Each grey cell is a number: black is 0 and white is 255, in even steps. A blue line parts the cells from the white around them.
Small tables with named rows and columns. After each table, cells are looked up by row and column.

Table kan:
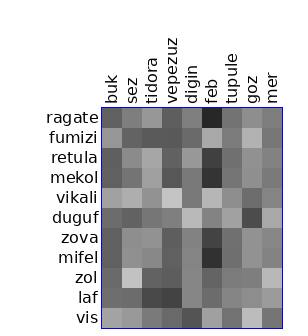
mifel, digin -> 132
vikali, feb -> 182
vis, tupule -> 114
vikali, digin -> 121
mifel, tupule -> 111
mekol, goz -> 143
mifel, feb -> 49
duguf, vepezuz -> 127
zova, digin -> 130
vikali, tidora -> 146
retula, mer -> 130
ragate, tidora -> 151
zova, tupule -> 112
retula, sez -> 139
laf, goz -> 141
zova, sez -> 142
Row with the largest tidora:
retula

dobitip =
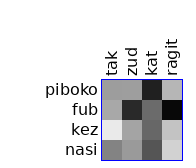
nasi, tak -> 131
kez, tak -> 234
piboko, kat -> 32
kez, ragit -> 195
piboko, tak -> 157
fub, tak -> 168
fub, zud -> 41
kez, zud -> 164

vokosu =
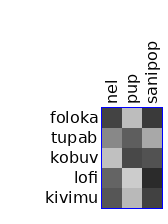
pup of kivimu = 185
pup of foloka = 189
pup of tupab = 94
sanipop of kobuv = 82
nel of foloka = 67
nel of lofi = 100
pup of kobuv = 72
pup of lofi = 204
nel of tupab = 136
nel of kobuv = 192
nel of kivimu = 86
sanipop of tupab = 168
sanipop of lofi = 43
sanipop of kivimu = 65
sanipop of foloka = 58
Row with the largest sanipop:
tupab

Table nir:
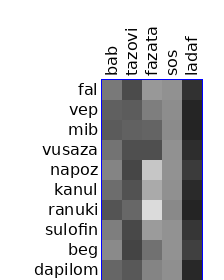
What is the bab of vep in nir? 96
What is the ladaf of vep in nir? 37
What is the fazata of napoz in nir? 198
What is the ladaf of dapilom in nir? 40
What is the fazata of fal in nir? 152
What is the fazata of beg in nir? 113

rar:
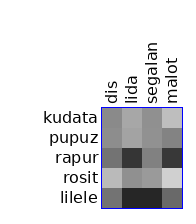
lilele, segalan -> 38
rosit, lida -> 144
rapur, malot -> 56
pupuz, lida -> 163
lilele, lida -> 38
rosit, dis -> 186
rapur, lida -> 53
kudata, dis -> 138
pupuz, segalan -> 145
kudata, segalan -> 144
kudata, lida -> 167
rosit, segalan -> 154
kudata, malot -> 190

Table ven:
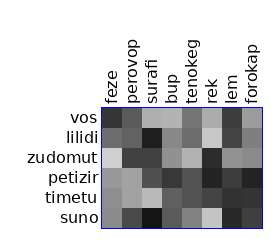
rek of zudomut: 43
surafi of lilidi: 30
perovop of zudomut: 65
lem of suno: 41
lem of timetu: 50
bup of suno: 90

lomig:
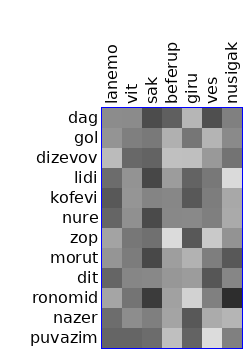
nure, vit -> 144
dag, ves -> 79
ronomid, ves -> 128
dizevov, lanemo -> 187
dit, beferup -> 151
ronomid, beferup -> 161
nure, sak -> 74
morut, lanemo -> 149
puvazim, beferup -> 191
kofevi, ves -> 125
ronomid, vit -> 116
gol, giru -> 118

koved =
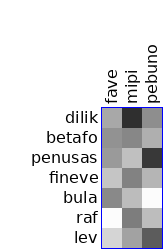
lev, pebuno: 92
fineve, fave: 197
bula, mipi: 188
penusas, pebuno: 56
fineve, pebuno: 181
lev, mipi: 162
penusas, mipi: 192
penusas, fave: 154
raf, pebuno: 189
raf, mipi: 125
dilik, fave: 168
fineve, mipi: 130

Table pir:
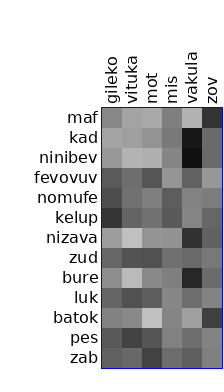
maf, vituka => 164
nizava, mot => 148
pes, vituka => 66
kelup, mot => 113
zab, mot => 66
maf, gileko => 135
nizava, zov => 97
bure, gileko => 142
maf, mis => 127
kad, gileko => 164
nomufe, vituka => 113
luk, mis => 134
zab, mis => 108
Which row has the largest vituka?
nizava

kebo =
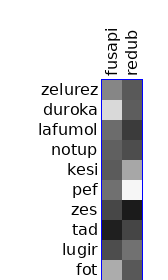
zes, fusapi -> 71
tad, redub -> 69
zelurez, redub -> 89
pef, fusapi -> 112
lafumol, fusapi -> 108
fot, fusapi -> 172
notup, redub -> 77
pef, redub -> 246
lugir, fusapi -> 77
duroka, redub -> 93
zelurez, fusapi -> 134
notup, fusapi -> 96
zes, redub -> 27
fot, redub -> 88
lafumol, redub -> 59

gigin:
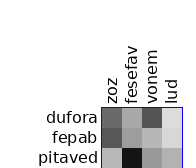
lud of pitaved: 178
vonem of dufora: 84
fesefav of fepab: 157
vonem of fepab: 183
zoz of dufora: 106
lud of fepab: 215
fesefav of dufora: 169
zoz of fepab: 87
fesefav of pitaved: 20
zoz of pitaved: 184
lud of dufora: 220
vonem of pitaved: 153
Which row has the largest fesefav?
dufora

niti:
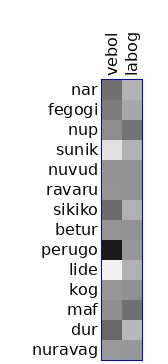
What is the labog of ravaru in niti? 146
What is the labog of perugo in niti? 151
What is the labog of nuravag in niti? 152
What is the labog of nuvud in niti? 147
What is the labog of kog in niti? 145
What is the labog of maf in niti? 112
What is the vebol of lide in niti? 241
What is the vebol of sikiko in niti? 108
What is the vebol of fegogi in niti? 125
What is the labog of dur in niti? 185
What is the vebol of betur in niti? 148
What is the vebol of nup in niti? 141
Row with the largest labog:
dur

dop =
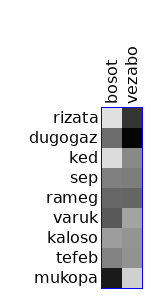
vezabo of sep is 125
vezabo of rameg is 101
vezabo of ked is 137
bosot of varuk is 89
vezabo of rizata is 53
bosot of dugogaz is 109
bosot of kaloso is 157
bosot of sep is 128
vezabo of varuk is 163
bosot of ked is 220
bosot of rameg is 103
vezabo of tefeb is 146
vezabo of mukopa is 208
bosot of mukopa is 26

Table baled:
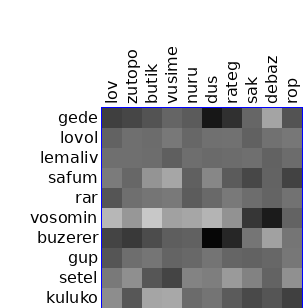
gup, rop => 119
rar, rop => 114
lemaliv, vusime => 95
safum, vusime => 166
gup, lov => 85
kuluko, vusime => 168
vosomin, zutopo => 151
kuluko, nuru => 107
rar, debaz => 100
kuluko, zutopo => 87
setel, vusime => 68
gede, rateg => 48
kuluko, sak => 73

